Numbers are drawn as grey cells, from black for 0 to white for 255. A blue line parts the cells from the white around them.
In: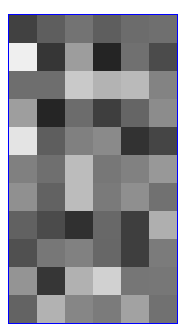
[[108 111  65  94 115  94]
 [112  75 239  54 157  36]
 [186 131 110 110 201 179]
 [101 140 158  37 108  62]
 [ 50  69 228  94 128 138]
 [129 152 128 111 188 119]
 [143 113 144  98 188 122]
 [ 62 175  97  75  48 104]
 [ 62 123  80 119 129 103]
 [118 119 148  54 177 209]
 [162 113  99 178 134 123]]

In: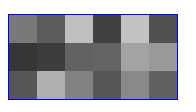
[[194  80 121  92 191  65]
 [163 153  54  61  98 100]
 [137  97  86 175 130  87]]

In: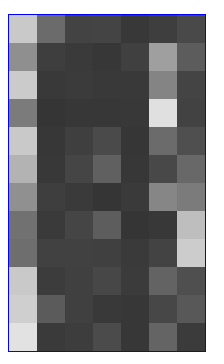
[[ 62  73 201 107  67  68  56]
 [159  92 143  62  58  55  64]
 [132  68 203  57  59  57  57]
 [224  66 123  53  55  55  56]
 [107  79 201  55  63  74  54]
 [ 72 104 179  56  69  96  55]
 [134 123 144  62  58  53  58]
 [ 56 190 113  58  69  93  53]
 [ 67 204 110  65  65  64  58]
 [ 99  79 201  60  64  71  59]
 [ 71  88 207  91  64  57  55]
 [100  59 226  58  61  75  55]]

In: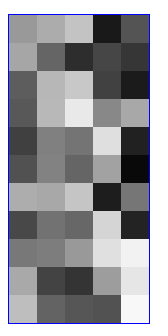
[[ 25  84 153 172 195]
 [ 70  54 166 101  45]
 [ 65  27  93 183 200]
 [136 168  88 184 233]
 [223  33  64 128 116]
 [162   9  81 130 101]
 [ 29 118 173 168 197]
 [213  35  72 114 103]
 [224 242 120 125 153]
 [157 230 169  67  52]
 [ 82 248 190  99  86]]

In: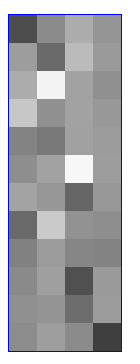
[[172 149  77 139]
 [187 154 157 106]
 [162 144 172 243]
 [162 152 199 144]
 [161 155 131 120]
 [247 157 142 162]
 [102 152 163 151]
 [146 142 105 202]
 [134 131 129 155]
 [ 80 154 138 159]
 [109 156 144 148]
 [139  63 140 158]]

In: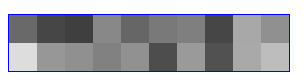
[[168 144 105  70  63 136 102 121 127  70]
 [169 189 221 151 144 129 145  77 154  81]]

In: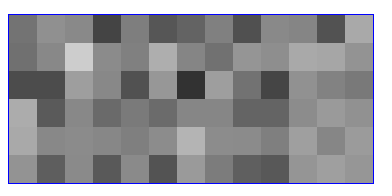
[[ 82 169 115 144 137  68 126  86  99 128  80 137 133]
 [166 147 112 136 205 139 128 174 133 113 149 142 169]
 [130 121  76  76 158 136  81 151  50 158 114  69 145]
 [154 145 172  90 136 106 122 107 134 134 100 100 140]
 [134 155 169 136 139 135 127 140 180 140 139 127 159]
 [159 150 147  94 138  89 138  83 154 124  95  88 149]]
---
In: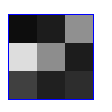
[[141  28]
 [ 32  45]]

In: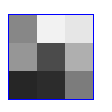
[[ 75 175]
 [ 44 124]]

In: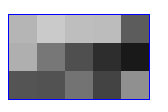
[[119  79]
 [ 82 115]]

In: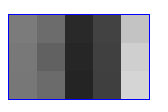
[[ 97  38]
 [107  36]]

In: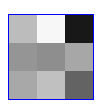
[[142 167]
 [192  99]]

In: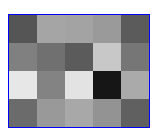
[[112  91]
 [131 227]]

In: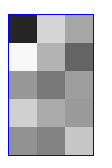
[[179 100]
 [120 158]]
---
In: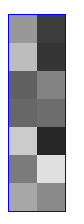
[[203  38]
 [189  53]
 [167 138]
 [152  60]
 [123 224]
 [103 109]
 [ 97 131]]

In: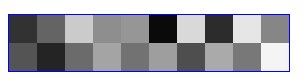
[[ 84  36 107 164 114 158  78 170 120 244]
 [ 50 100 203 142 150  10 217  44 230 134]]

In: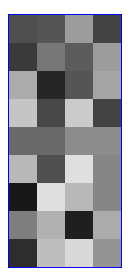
[[197  72 203  66]
 [184  79 223 134]
 [171  38  85 164]
 [126 177  31 171]
 [106 106 140 140]
 [ 79  85 156  66]
 [ 58 119  92 156]
 [ 45 190 216 148]
 [ 24 223 184 134]]

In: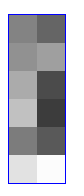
[[226 252]
 [193  60]
 [171  75]
 [145 159]
 [131 101]
 [124  89]]

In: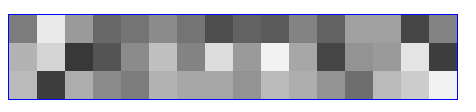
[[186  62 173 139 124 179 167 167 147 186 173 147 110 186 204 242]
 [179 212  56  84 139 192 131 220 154 242 167  69 147 154 228  62]
 [124 234 154 104 116 139 116  77  98  91 131  98 160 160  69 131]]

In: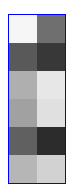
[[246 111]
 [182 210]
 [175 231]
 [161 224]
 [ 96  44]
 [ 89  56]]

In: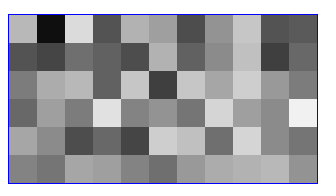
[[184  15 219  83 178 159  77 147 198  83  90]
 [166 139  77 104  69 206 192 111 213 139 117]
 [131 117 166 159 131 111 153 172 178 184 147]
 [124 172 184  97 198  63 198 166 206 153 124]
 [104 159 124 225 131 147 117 213 159 139 241]
 [ 83  69 111  97  77 178  97 139 192  63 104]]
